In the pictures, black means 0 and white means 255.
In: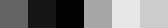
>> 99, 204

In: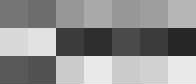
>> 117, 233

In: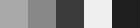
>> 170, 30

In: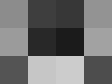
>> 140, 77

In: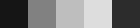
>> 21, 44

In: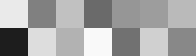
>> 234, 136

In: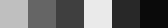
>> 191, 10
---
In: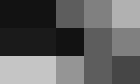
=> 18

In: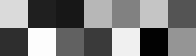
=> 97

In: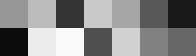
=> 249

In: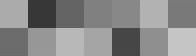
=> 184

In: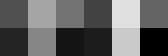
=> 20

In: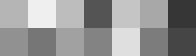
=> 161
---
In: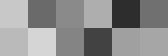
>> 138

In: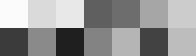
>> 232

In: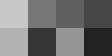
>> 97

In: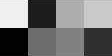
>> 174

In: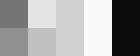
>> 209

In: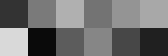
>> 176
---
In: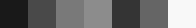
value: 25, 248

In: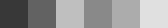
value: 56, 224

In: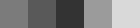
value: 123, 217

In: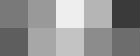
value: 121, 109

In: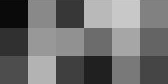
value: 10, 69

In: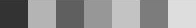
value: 51, 221
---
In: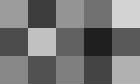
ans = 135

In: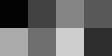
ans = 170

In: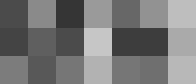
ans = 124

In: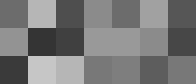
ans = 58

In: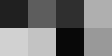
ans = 209

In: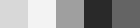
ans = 216

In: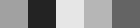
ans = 161
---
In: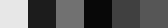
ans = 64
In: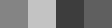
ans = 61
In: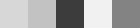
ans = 241
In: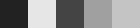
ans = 160
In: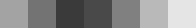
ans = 185
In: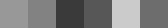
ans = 203
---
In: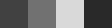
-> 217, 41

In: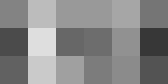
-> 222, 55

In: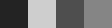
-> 206, 35

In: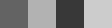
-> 204, 56

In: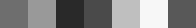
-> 247, 41

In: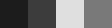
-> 223, 28
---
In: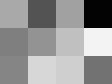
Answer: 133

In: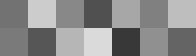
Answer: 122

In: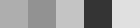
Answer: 174

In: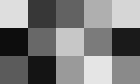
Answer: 91

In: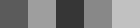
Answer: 91

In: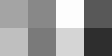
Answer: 191

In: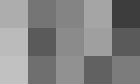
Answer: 193
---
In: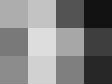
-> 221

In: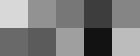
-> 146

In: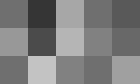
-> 75

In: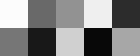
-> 105

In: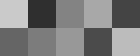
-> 47

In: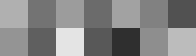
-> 115

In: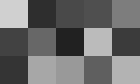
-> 103

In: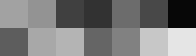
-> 147

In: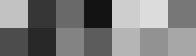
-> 54
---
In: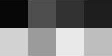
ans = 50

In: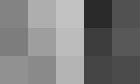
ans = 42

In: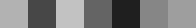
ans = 134

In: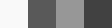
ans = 151

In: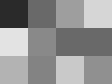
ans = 158

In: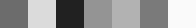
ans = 122

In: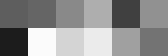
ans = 64

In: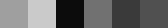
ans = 58
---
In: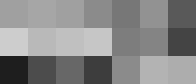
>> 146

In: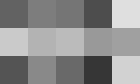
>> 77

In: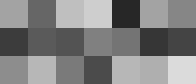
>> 163

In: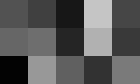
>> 197

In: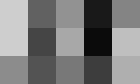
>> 25

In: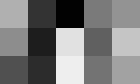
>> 122

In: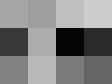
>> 191

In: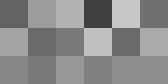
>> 199
